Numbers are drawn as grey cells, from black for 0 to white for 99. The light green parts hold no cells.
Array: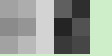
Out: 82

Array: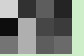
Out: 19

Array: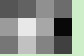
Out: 38

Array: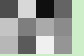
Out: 84

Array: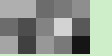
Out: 42

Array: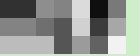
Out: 85

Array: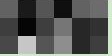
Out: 6

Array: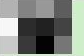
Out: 51

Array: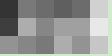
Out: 37

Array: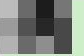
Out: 41
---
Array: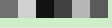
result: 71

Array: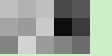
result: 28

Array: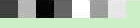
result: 61

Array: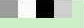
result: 0

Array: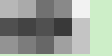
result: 53

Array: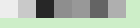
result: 39
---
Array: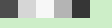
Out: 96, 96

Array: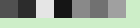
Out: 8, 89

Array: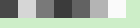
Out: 23, 97

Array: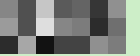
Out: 52, 86

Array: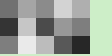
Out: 29, 91

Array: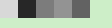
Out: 48, 84

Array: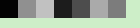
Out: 11, 75
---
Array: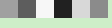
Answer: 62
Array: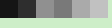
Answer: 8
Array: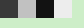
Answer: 22
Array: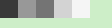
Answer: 22
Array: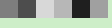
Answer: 49
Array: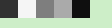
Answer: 19
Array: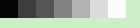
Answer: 2
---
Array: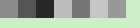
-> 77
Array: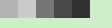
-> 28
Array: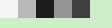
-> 58
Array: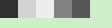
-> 51
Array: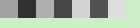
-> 32
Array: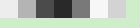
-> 96
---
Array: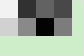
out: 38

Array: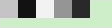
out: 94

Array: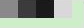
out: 10

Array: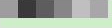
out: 36

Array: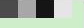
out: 8

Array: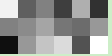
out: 50

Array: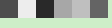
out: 16

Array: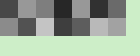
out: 49
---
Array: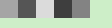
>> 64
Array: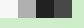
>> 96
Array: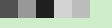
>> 31
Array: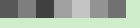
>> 34
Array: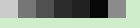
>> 79
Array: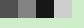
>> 31
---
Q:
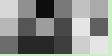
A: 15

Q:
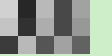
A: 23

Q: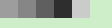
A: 61

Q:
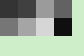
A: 38

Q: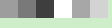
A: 47

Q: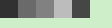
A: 19
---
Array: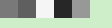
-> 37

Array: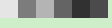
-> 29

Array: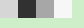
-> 65

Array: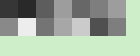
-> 21

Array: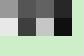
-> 15

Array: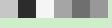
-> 43

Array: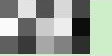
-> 18

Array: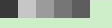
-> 36
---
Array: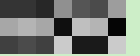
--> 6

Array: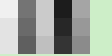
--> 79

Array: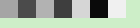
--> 24

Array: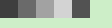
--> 63

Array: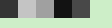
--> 62

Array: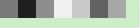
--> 93
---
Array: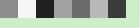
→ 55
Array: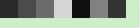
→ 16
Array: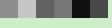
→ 55
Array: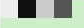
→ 92
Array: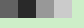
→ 38
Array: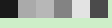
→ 10
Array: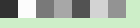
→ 19
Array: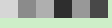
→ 83
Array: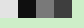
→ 88
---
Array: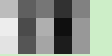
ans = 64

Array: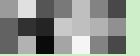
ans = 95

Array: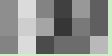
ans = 42

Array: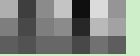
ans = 28

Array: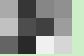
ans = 16

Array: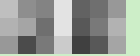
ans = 25
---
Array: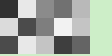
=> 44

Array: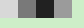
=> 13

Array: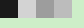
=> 61

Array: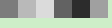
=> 17

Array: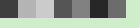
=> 15

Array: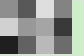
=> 86

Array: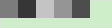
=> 58

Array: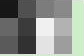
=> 48
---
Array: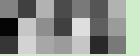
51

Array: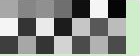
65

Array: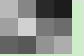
72

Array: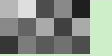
71

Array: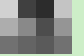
81

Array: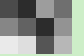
29

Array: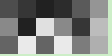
30

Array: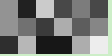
57

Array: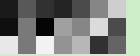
10
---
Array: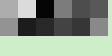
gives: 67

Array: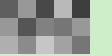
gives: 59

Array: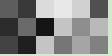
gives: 17

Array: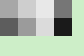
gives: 65

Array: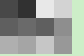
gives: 37

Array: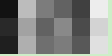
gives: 16

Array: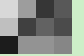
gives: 74

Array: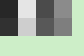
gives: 15

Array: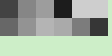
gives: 26

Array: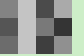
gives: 33
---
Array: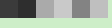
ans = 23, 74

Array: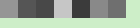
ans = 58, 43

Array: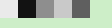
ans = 91, 37

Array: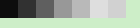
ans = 5, 81

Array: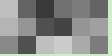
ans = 74, 48

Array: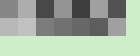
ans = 52, 62

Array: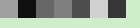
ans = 62, 21

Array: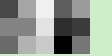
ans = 28, 46
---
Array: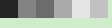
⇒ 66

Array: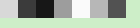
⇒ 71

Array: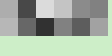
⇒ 71

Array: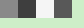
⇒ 34

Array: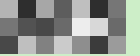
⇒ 79

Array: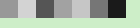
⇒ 63

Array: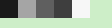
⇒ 37
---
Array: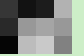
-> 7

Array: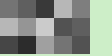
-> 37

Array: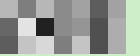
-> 49

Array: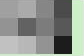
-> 66

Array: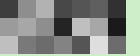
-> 55

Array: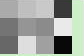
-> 74
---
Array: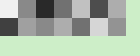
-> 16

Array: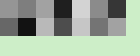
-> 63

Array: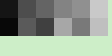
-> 39

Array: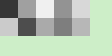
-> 93

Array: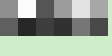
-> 33

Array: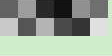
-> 16

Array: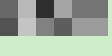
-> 18

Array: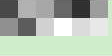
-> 65
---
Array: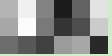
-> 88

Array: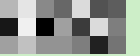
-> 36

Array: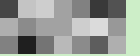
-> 32

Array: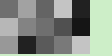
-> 13

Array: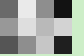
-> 7

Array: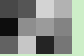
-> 69

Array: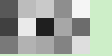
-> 95

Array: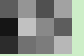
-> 63

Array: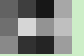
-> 65

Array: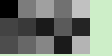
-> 75
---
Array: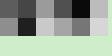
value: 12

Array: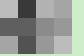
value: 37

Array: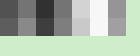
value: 53

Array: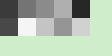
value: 95

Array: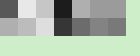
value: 73

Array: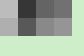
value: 34

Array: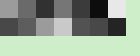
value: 36
